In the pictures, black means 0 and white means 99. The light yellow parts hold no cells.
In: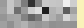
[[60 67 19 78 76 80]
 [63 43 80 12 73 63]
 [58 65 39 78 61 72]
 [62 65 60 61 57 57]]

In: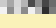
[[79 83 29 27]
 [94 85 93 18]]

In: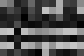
[[54 12 40 24 68 23]
 [15 21 29 75 67 15]
 [10 16 22  7 37  7]
 [16 30  4 17  7 12]
 [74  3 62 57 67 75]
 [18 15  8 14 15  3]
 [71  8 65 73 75 77]
 [28 27  8 66 10 12]]

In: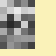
[[84 40 28]
 [67 91 83]
 [75 78 42]
 [31 25 25]
 [66 76 32]
 [41 58 59]
 [32 49 25]]

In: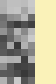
[[69 74 78]
 [68 76 76]
 [43 58 41]
 [46 23 25]
 [57 69 72]
 [29 56 78]
 [33 22 54]
 [35 33 50]
 [71 69 69]
 [54 25 29]
 [35 29 28]
 [69 78 42]]

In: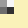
[[60]
 [42]]

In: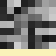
[[12 79 17 62]
 [16  7 59 67]
 [18 46 40 66]
 [70 37 15 15]
 [16 32 12 68]
 [53 61 14  7]
 [10 80 13 46]]
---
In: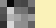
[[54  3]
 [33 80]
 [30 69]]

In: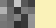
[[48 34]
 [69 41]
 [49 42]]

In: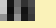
[[78  9]
 [77  5]
 [56  9]]

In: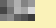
[[38 54]
 [27 45]
 [48 54]]

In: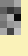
[[50 50]
 [36 21]
 [50 68]]

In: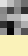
[[87 73]
 [52 26]
 [56 71]]

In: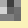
[[66 24]
 [82 38]
 [50 50]]

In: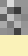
[[54 85]
 [72 39]
 [37 76]]

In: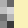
[[68 40]
 [75 83]
 [44 71]]
